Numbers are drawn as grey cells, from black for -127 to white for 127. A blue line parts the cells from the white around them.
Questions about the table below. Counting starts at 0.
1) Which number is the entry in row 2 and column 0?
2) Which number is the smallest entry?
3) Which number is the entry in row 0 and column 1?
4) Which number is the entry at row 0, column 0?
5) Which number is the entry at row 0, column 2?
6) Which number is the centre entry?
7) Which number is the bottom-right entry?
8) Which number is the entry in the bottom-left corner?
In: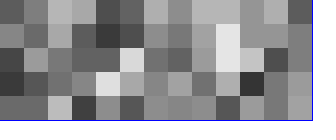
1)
-57
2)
-75
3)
-1
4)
-35
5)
54
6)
-14
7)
34
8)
-21

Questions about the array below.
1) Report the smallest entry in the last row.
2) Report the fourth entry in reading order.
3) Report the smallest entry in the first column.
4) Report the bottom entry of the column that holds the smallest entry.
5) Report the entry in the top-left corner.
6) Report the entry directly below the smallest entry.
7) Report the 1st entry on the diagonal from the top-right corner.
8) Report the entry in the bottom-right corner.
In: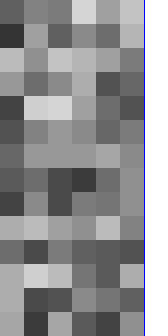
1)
-68
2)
85
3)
-75
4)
38
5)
-31
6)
59
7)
67
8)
16

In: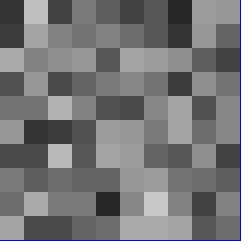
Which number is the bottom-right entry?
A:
-19
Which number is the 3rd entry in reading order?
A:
-61
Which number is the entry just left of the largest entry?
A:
7
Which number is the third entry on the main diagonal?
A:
15
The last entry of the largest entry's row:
1
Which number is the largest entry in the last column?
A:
22
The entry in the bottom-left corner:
36
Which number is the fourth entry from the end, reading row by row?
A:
43
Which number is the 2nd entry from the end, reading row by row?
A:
-39
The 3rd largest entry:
57
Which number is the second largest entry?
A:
64
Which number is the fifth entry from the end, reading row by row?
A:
43
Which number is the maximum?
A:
72
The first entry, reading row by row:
-75
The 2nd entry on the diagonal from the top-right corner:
22
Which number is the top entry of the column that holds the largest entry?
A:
-39
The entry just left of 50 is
-12
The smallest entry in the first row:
-88

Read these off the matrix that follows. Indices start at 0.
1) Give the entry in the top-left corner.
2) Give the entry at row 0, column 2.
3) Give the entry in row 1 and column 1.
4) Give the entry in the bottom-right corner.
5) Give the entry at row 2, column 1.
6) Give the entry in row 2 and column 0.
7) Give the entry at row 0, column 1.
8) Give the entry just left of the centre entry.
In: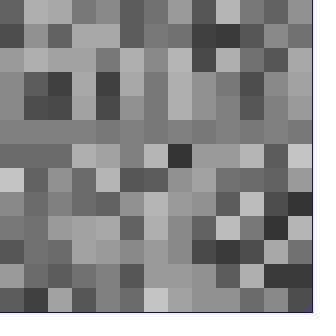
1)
-28
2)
41
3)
17
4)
-49
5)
47
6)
25
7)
47
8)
1

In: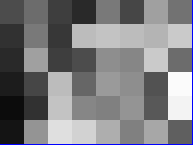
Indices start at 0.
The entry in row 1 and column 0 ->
-78
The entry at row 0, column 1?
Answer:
-19
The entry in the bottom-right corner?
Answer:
-32
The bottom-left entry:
-107
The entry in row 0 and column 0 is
-51
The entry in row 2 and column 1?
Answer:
32
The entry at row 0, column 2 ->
-65
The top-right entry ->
-13
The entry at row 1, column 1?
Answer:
-6
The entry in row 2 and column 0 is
-86
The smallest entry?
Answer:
-115
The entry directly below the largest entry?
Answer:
115

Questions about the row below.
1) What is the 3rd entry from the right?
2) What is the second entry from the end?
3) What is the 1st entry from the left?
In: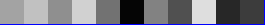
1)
94
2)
-88
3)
35
